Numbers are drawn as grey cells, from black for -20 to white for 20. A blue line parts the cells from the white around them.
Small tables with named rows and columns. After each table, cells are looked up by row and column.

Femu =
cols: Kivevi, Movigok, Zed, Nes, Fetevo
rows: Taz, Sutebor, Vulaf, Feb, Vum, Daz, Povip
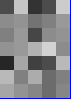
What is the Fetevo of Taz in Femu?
12
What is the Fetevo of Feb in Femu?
2
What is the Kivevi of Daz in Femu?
9
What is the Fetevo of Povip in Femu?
1
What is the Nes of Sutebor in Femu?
0
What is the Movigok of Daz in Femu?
0
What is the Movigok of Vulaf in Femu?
4
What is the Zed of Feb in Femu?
8
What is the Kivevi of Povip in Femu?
6
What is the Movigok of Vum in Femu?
6
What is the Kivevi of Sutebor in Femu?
2
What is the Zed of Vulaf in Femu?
-9
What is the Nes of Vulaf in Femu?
2
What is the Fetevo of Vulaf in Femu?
3
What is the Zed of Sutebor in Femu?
-2
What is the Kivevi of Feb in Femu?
3
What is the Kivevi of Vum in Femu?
-14
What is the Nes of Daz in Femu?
-3
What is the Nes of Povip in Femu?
-3
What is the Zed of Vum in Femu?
-10

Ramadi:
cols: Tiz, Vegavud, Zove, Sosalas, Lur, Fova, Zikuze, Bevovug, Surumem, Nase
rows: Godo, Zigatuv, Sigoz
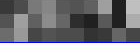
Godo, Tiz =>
-11
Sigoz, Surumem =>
-4
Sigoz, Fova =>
-8
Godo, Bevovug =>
5
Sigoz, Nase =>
-9
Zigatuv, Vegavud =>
5
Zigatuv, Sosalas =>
2
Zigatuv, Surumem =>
-15
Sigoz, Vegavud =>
4
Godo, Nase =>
10
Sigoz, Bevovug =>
-11
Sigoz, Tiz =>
-3
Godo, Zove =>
-1
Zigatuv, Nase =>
7
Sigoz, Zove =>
-9
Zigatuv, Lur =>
-4
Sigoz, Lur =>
-8
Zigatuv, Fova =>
-13
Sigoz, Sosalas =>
-7

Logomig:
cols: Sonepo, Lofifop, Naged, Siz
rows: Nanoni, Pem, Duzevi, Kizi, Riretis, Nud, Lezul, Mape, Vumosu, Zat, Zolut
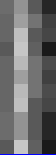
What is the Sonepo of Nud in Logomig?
-4
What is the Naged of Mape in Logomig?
-6
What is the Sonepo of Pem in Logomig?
-4
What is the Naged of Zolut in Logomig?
-5
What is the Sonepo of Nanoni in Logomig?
-3
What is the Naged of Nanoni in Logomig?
-6
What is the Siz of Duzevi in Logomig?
-9
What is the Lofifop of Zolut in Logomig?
11
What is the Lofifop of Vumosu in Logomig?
3
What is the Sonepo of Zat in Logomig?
-3
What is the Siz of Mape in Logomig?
-9
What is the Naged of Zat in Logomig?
-6
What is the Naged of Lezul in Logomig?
-2
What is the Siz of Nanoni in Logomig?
-14
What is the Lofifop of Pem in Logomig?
5
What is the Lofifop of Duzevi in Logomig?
10
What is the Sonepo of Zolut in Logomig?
-6
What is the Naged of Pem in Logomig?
-2

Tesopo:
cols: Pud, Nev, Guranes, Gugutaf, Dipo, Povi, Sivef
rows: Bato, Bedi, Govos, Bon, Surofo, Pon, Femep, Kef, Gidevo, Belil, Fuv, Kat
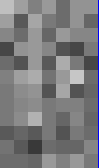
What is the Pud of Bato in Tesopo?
10
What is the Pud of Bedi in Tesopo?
5
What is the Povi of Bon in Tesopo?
-9
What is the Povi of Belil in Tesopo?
-1
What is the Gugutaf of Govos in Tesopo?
-4
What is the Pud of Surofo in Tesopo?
-3
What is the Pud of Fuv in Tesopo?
-2
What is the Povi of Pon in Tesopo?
11
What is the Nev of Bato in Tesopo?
5
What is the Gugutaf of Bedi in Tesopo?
-1
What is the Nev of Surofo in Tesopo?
-7
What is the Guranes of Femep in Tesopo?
3
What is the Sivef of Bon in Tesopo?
-1

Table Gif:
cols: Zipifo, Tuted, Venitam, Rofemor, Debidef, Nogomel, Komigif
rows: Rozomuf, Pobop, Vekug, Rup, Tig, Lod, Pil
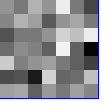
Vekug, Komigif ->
17
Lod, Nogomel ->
-3
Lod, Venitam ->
-16
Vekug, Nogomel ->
10
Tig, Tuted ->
0
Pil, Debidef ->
-1
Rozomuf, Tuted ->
-1
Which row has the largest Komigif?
Vekug

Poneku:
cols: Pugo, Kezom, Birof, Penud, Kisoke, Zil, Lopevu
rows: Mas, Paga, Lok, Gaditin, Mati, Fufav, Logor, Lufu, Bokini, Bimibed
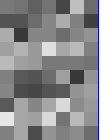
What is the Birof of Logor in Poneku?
-9
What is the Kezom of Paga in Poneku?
-7
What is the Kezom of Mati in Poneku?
5
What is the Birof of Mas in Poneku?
-5
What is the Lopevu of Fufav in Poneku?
3
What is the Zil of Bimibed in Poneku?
2
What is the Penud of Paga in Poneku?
1

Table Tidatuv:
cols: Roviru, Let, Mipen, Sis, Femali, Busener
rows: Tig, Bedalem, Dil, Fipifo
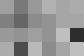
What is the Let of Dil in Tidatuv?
3
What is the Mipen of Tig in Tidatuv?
4
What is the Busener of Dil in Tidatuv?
-13
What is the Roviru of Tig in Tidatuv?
5
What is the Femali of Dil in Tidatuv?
10
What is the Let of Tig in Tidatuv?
-1
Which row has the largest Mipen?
Fipifo

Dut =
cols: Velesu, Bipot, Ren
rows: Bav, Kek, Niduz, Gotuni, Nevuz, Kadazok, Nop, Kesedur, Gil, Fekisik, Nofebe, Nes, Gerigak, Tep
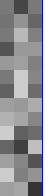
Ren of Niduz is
0
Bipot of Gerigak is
0
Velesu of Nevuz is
4
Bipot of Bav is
-9
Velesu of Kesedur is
5
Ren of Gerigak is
3
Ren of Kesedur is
7
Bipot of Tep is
6
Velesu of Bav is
-1
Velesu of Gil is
8
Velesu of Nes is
5
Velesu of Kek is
-2

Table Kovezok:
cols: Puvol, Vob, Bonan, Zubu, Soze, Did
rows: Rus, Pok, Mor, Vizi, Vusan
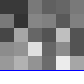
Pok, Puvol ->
-1
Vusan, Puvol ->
4
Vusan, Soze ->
17
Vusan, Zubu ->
-3
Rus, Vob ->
-11
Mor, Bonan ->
-4
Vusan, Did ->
6
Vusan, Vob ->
8
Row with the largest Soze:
Vusan

